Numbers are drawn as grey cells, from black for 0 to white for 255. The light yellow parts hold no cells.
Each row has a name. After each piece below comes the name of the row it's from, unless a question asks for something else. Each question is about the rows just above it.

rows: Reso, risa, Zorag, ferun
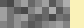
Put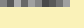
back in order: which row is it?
risa
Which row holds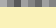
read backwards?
Reso
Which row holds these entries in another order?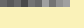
Zorag

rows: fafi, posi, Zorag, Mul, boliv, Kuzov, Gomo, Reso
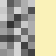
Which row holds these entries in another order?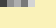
Gomo
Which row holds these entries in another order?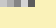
fafi
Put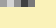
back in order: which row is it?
Zorag
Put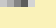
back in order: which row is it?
fafi
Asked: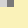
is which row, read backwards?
Gomo

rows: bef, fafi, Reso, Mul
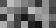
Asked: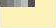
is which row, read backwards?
bef
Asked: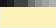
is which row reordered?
Mul

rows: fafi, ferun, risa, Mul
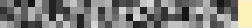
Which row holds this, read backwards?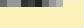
ferun
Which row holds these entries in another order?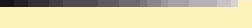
fafi
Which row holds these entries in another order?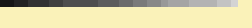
risa
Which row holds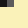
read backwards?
fafi

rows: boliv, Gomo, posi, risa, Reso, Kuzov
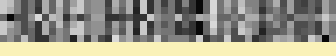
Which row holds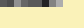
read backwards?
Reso
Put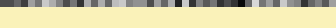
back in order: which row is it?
Gomo
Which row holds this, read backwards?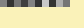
boliv
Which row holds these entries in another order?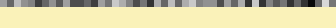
risa
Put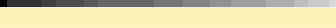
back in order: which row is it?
posi

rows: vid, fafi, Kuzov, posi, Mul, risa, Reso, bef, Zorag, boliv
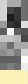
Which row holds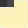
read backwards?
fafi
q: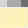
vid
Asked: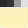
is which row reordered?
posi
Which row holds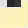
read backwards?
posi
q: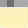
Reso

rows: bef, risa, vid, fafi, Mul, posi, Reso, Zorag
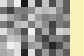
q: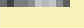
risa
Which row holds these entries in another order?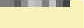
posi
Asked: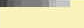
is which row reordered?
posi
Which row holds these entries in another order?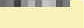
fafi
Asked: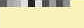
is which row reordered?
Zorag
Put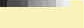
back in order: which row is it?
Reso

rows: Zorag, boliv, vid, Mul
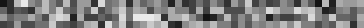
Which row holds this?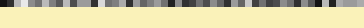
Zorag
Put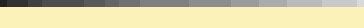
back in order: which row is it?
Mul

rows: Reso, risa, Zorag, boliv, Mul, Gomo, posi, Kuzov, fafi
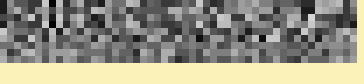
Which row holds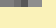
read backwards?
posi
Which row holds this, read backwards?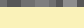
posi
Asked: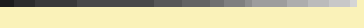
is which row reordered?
Zorag

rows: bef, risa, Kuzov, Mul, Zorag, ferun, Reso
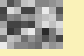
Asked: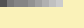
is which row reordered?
bef
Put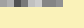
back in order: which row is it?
bef
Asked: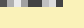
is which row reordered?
risa

